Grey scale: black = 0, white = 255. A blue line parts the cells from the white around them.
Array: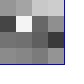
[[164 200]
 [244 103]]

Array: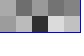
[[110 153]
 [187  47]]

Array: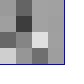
[[100 162]
 [ 61 162]]

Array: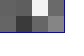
[[ 94 243]
 [ 58 102]]

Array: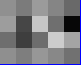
[[123 155]
 [ 70 198]]

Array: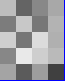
[[100 136]
 [200 119]]

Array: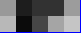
[[29 50]
 [11 70]]
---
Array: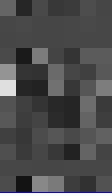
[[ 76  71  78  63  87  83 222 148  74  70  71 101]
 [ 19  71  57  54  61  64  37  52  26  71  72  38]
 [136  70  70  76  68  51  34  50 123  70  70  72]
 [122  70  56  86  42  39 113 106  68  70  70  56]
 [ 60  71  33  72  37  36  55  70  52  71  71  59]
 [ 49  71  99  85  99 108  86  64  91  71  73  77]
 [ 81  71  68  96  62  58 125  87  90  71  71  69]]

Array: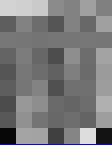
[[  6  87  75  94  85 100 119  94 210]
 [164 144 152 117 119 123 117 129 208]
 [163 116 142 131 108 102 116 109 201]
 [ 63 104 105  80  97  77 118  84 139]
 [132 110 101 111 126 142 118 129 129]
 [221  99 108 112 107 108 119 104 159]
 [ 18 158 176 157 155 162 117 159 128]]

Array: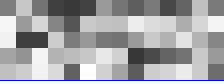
[[192 163 241 246 126]
 [204 146  63 155 200]
 [243 245  62 215 114]
 [218 179 204 131  64]
 [ 96 188 124  84  57]
 [253 200 152 201  67]
 [208 232 119 194 155]
 [164 209 114 191 116]
 [ 93  54 155 237  95]
 [205  74 201 219 123]
 [213  99 177 215  72]
 [235 114 228 173  99]
 [203 202 179 214 191]
 [109 155 133 244 123]]

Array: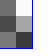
[[120  74 112]
 [ 59 165 250]]

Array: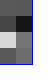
[[ 88 216  69  89]
 [109 116  21  87]]

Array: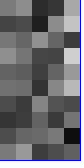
[[122  77  53  76 113  99 143 119  68 123]
 [153 102  61  59 110  93 117 102  75 141]
 [ 61 106  99 133  51  63  70 145  31  44]
 [ 77 121  58  83 135 100  68 101 140  54]
 [ 96  14 116  74 184 153 207  60 195 168]]

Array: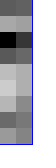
[[154 106 182 204 189  89   1 168  92]
 [132 120 138 175 175 104  54 160  97]]

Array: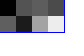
[[ 95   2]
 [ 27  83]
 [163  93]
 [237  75]]
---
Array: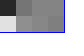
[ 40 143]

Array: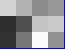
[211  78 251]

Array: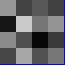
[150 201   7 119]

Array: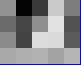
[146  69 220 162]

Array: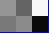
[149 138]

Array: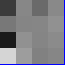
[ 59 133 133 134]
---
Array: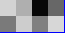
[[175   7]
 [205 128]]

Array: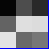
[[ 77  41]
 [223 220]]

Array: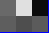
[[224  12]
 [ 78  91]]

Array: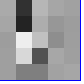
[[ 49 182]
 [ 35 173]]

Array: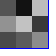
[[ 18 188]
 [194  57]]

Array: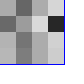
[[102 172]
 [156 218]]

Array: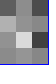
[[141  76]
 [146 136]]
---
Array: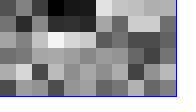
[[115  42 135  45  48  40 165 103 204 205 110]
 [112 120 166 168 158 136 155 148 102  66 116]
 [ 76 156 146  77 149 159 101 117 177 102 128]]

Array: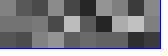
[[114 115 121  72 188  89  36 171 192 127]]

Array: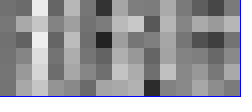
[[119 169 198 131 159 114 124 186 200  88 182 133 170 154 182]
 [115 133 221 115 173 117  99 175 152 101 163 131 127 104 137]
 [116 168 197 148 137 107 165 169 178  44 130 137 167 141 123]]

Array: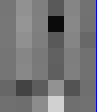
[[119 149 128  11 136 113]
 [117 134 121  97 126 113]
 [103  67  93 146  83 111]]

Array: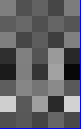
[[ 93 104  80 101  85]
 [ 47 128  84 154  40]
 [ 94 134 117 138  89]
 [ 80  88  68 102  73]]

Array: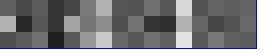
[[178  40  87  54 163 117 141  80 115  51  46 179 102  70  83 105]]

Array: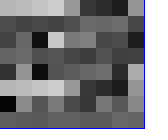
[[ 77  67  72  67  79 105 102 108  71]
 [100 105  78  84  70  61  82  63  65]
 [182 186 195 205 152  56  44  28 149]
 [ 95  90  89  97  97  91  91 104  99]]
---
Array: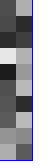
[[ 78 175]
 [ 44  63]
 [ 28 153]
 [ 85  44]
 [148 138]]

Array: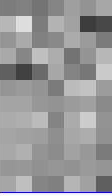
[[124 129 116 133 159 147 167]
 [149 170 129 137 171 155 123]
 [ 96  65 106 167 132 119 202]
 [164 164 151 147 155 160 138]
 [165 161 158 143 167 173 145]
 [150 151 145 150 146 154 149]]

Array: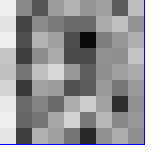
[[240 137  84 155 178 149 160  92 190]
 [239  80 177 160  77  10 126 151 175]
 [191 116 191 216 153  93 143 160 172]
 [232 104 132 106 174 205 163  46 144]
 [230  64 176 160 115  40 145 173 143]]

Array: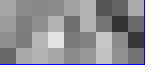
[[165 141 135 139 163 177  85  99 172]
 [143 125 183 227 122 130 199 139  55]]

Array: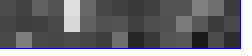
[[ 77  66  96  85 222 106  72  63  58  64  82  85 128 111  60]
 [ 73 125  73  72  77  70  62 110  37  57  86  87  27  75  46]]

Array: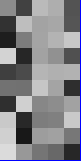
[[140  65 186 174  83]
 [ 30 125 164 179 199]
 [ 63  75 181 176 178]
 [ 47 208 135 141 162]
 [208  24 157 161 119]]

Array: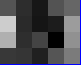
[[ 84  45  23  83 102]
 [176  46  68   1 145]]
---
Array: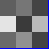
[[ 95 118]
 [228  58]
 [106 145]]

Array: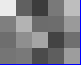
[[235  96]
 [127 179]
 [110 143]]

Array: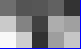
[[110  84]
 [202 131]
 [248 206]]

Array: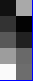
[[ 17 169]
 [ 51   3]
 [ 88  33]]

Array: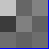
[[196 102]
 [ 59 128]
 [110  98]]

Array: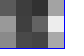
[[ 90  61]
 [153  63]
 [138  73]]
